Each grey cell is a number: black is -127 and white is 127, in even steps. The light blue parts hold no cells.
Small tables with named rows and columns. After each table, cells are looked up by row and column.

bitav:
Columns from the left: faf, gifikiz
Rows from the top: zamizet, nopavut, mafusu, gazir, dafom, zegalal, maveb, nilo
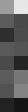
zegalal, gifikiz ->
-8
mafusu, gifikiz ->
-51
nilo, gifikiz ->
-106
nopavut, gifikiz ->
-54
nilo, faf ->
-93
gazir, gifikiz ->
-43
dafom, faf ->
-53

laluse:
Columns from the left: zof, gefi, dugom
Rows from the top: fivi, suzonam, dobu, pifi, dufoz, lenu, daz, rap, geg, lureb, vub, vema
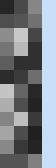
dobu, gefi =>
72
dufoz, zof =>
-34
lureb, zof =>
37
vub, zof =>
8
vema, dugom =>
0
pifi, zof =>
-10
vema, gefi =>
-43
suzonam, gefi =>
-42
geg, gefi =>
63
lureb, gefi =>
-50
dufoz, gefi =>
-80
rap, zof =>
46
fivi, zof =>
-89

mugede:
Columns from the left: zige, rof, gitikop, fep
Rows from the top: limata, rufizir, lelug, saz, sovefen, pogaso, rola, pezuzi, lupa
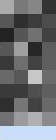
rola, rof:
-68
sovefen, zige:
-71
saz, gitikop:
-89
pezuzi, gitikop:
-62
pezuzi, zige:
-81
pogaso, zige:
-22
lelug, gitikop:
-14
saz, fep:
-34
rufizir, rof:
-80
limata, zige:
43
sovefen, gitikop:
-61
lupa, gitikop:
48
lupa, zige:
-14

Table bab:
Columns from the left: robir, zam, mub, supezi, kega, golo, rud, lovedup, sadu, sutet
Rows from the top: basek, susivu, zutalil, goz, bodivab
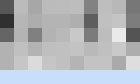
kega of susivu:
52
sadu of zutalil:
106
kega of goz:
64
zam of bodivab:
70
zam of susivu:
54
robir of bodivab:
50
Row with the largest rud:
bodivab

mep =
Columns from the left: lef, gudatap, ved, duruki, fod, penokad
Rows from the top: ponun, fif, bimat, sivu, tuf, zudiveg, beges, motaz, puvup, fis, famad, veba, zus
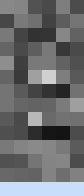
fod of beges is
-91
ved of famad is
10
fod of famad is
-6
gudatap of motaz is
-25
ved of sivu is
-33
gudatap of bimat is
-59
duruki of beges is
-76
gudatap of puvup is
-53
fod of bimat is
7
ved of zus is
-28
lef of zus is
-23
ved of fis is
-83
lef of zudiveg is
-26
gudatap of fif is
-6
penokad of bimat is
-29
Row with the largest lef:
tuf

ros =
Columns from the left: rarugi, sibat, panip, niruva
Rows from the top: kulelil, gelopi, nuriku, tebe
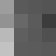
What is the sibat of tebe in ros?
-35
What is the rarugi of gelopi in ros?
18
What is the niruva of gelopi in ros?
-67
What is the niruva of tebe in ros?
-38
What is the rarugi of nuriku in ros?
57
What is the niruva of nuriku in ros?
-47
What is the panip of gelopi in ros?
-36
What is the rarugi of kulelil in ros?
29
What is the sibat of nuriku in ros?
-32
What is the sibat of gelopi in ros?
-23
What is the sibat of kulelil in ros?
-37
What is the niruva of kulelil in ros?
-43
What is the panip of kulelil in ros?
-40
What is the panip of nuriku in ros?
-38
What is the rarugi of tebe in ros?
66
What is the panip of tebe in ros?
-36

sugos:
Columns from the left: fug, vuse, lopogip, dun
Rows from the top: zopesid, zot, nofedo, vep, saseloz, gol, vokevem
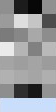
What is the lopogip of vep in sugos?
1
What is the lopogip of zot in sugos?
69
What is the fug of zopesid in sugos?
15
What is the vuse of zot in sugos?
94
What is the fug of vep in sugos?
106
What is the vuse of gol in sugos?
42
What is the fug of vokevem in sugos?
14

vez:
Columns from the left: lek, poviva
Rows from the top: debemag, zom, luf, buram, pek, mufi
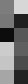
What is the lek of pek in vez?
69
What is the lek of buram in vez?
76
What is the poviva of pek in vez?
-52
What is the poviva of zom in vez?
-96
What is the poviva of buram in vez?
-32
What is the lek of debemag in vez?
-2

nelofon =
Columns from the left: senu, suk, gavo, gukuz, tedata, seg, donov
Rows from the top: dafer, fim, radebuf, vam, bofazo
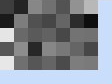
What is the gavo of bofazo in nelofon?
-41
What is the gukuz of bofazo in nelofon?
-26
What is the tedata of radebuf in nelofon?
-55
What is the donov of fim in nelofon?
-113
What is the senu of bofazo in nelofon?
103
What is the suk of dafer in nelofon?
-91
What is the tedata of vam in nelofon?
-7
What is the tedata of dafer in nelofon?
-44
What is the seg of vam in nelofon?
-26
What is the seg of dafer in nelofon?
18
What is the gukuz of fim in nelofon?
-57
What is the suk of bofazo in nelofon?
-15
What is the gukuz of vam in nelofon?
7
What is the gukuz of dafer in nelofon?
-14
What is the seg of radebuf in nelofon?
-12
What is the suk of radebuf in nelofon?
-22
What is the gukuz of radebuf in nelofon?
-29
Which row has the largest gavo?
dafer

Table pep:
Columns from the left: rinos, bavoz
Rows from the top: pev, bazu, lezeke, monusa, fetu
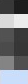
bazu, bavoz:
108
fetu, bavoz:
-48
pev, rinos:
-71
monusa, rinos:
-52
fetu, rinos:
4
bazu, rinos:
90
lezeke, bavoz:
-71
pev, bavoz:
-98
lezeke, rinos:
-45
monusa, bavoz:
-73
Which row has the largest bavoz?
bazu

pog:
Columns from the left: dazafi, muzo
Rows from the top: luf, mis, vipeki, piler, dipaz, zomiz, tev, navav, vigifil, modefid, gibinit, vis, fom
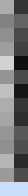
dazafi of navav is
45
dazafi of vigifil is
37
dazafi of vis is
54
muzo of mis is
-27
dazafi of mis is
2
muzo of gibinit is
-48
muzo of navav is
-73
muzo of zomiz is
-53
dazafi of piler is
30
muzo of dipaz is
-112
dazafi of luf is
44
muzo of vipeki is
-53
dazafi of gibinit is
15
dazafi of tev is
64
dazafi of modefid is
21
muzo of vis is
-85
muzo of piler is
-62
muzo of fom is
-51
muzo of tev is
-105
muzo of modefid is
-38

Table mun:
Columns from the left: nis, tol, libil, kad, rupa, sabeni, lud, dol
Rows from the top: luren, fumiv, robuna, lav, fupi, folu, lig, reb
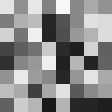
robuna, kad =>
-90
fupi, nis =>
-79
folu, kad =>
8
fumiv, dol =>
91
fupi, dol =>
-28
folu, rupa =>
-89
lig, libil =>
-64
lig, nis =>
61
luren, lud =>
42
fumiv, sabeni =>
7
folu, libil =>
28
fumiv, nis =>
-3
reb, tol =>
76
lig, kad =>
40
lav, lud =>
83
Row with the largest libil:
robuna

